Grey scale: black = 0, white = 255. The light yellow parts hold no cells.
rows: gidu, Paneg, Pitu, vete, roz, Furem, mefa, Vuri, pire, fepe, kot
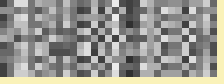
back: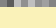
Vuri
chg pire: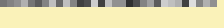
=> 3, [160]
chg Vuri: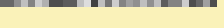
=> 10, [78]
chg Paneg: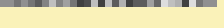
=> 21, [104]
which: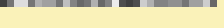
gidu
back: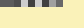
Furem

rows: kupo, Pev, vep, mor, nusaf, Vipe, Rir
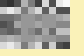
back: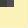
Rir
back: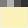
kupo
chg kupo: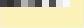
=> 7, [217]
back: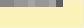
mor
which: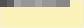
mor

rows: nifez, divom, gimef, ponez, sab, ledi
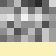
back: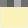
divom
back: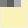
divom
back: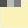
nifez
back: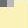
sab

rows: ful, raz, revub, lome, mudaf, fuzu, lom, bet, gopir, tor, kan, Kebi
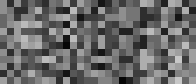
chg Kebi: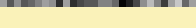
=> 22, [174]
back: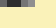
gopir
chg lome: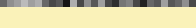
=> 17, [60]
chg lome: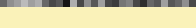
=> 21, [33]

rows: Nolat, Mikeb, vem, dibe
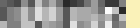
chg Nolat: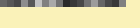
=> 16, [57]
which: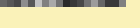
Nolat
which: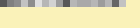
vem
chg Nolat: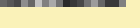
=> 5, [87]
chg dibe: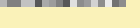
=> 9, [141]

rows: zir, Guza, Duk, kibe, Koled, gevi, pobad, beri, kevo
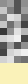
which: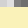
kevo
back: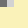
Duk
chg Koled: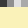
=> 4, [183]
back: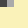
kibe
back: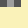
pobad

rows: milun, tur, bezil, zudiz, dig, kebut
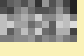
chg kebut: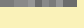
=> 10, [123]
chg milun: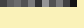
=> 11, [34]
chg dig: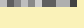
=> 7, [108]
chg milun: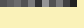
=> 1, [66]
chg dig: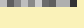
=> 11, [66]
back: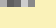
dig

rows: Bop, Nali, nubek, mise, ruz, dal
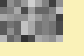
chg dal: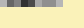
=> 7, [155]
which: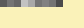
mise
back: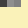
nubek
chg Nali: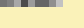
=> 8, [129]

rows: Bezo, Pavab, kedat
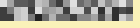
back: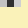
Pavab
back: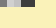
kedat
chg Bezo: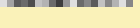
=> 4, [91]
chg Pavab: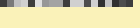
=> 9, [179]

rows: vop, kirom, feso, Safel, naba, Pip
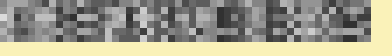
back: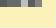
naba
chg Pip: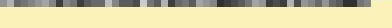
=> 20, [92]
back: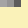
vop

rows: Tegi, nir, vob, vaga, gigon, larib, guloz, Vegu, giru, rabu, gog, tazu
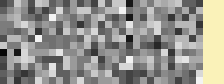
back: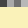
rabu
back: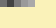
tazu
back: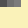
vob
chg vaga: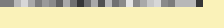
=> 21, [154]
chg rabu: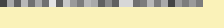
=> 23, [112]
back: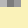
rabu
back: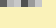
Tegi

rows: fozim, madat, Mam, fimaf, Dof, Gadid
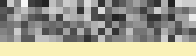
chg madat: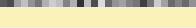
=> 10, [146]
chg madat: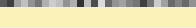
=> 2, [76]

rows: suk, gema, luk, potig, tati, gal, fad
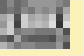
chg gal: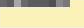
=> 2, [80]
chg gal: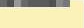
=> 3, [166]

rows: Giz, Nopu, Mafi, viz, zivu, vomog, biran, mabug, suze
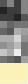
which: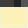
Mafi
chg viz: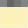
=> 4, [116]
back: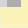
vomog
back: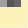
suze

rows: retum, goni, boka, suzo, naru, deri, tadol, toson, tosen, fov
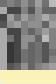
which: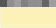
suzo
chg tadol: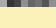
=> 8, [129]

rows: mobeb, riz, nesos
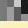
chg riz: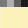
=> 2, [158]
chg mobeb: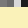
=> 3, [200]

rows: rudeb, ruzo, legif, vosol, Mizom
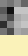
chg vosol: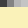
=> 1, [46]
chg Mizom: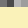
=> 3, [169]
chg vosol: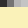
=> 2, [131]
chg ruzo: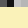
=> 4, [196]
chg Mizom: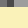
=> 3, [169]
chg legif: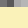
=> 2, [74]

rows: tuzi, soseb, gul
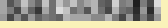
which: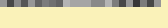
gul
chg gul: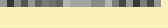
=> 2, [71]
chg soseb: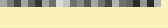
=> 14, [180]
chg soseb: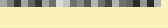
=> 3, [71]
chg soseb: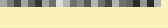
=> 10, [194]
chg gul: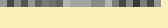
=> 19, [151]
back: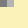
gul

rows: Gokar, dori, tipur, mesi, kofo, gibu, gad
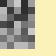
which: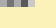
kofo
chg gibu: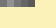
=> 2, [159]

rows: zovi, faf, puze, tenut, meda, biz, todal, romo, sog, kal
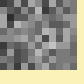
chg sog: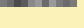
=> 10, [122]
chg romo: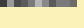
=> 1, [75]
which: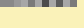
biz
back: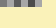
biz
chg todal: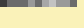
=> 3, [91]

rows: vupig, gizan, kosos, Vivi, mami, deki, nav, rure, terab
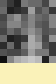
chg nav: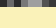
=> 5, [171]
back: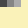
deki
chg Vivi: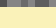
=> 7, [82]

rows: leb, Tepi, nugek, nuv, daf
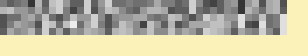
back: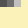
nugek
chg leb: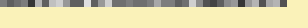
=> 13, [207]
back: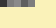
Tepi
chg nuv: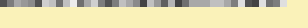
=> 26, [82]

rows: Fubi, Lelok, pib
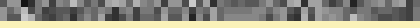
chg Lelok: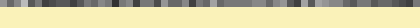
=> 5, [76]
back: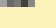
Lelok
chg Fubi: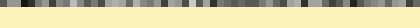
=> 25, [149]

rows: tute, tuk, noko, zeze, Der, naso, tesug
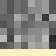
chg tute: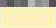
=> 5, [168]
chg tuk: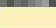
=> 5, [139]
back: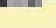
tesug
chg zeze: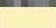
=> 4, [100]

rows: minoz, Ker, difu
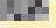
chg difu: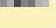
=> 3, [61]
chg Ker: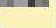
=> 3, [143]
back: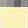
minoz
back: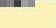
Ker
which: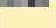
Ker
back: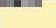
Ker

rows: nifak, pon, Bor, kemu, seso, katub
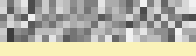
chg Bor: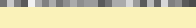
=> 8, [155]
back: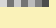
kemu
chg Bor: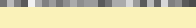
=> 2, [202]

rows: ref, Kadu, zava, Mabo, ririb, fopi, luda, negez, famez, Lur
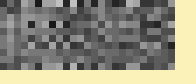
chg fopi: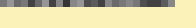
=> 19, [120]
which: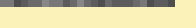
famez
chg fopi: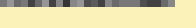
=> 24, [92]
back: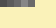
famez

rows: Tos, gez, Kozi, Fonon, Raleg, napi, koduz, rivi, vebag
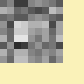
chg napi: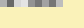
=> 3, [228]
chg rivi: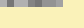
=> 8, [132]
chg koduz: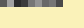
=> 2, [147]
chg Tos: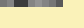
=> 1, [104]
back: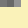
koduz
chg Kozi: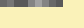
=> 6, [147]

